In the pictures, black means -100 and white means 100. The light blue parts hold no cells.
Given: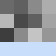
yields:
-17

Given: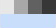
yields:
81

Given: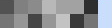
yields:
-36

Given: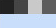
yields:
-73

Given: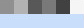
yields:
13

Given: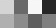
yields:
66

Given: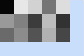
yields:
-95

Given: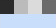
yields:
-66
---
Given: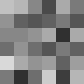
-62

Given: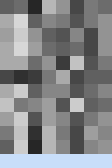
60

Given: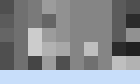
-12

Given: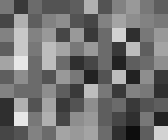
-35

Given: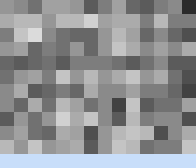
18

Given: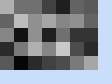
-95
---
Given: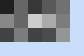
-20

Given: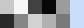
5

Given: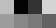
6

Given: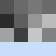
-26

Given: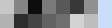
-65

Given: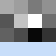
53

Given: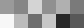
47

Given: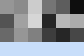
26
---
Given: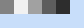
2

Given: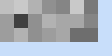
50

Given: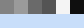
2

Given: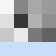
93

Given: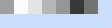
25

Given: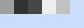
24

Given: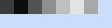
-54
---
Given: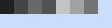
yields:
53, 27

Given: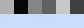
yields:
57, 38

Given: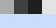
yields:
78, 34

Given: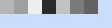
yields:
87, 51

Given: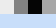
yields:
85, 31

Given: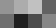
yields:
51, 35

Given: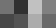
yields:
51, 35

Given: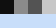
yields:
56, 9
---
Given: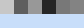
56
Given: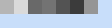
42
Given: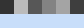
-60
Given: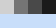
63
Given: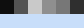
-89
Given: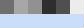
-13
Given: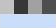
52
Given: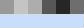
20
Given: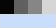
-96
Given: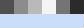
-37
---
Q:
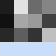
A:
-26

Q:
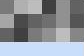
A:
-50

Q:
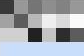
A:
63

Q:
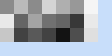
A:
-48

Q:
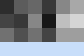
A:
-37

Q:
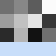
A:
41

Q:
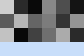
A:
-93

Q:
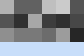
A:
-5

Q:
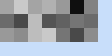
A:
10

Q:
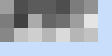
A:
52
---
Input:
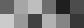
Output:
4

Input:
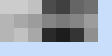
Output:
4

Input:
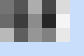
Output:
-70

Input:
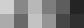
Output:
-45

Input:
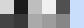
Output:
23

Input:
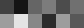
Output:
23

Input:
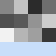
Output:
15
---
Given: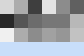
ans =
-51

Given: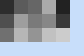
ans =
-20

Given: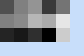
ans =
16

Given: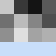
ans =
-84

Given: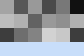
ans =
20

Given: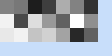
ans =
-77

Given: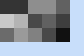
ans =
11

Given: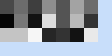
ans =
-51

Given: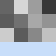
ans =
23
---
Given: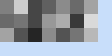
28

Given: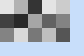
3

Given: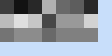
-9

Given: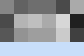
-32

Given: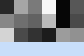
66

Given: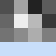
-10

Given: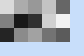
-72
